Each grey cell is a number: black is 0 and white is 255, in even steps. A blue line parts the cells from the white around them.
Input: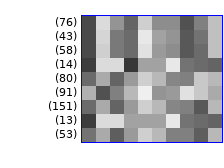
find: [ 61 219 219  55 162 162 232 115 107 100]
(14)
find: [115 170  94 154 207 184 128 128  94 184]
(53)
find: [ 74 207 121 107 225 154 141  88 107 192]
(58)
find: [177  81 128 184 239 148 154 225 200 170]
(91)

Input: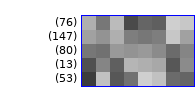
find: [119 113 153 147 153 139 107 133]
(80)

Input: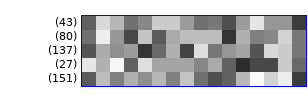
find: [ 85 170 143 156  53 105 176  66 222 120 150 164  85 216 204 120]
(137)
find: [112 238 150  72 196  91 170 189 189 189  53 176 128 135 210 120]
(80)
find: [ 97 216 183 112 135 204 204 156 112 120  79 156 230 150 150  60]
(43)

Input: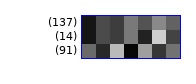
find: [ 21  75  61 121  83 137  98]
(137)

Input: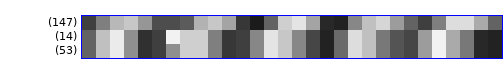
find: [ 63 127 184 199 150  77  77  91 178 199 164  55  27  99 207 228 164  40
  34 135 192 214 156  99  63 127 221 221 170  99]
(147)
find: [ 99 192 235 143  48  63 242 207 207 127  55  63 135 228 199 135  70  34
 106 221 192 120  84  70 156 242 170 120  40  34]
(14)
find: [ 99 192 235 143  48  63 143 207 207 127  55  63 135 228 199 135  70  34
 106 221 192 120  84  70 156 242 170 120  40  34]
(53)

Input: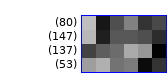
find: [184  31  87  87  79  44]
(147)

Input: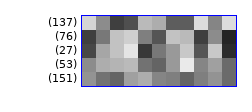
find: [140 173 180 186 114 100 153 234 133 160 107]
(53)

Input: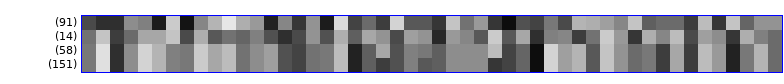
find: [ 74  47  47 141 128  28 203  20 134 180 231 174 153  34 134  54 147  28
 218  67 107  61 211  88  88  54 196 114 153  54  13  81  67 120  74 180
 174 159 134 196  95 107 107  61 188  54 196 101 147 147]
(91)
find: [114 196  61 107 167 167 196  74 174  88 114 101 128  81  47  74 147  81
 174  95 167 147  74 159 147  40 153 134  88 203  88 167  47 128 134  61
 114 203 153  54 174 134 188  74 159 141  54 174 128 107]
(14)

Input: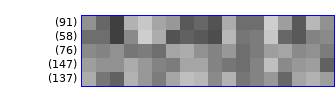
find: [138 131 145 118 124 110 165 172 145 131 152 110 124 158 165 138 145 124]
(76)
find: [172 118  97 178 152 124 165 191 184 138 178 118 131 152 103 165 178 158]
(137)
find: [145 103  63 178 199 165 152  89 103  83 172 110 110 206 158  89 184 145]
(91)

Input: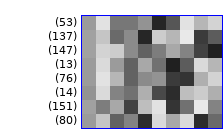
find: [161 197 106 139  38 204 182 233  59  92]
(137)
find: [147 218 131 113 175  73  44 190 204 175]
(14)
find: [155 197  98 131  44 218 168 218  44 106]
(80)
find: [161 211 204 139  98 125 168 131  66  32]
(147)
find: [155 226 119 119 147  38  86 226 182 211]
(53)
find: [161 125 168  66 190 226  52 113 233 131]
(151)

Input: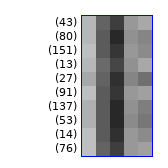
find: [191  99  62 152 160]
(76)
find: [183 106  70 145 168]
(13)
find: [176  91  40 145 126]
(137)
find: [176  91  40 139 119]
(53)
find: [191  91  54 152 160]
(91)

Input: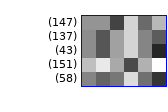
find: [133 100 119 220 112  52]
(58)
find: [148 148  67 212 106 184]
(147)

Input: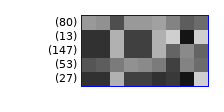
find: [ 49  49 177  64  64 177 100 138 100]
(147)
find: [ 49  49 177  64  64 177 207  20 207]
(13)

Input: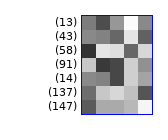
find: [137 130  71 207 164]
(14)
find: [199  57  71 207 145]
(91)
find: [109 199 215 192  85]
(137)
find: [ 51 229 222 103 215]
(58)
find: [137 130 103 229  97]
(43)
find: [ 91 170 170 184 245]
(147)

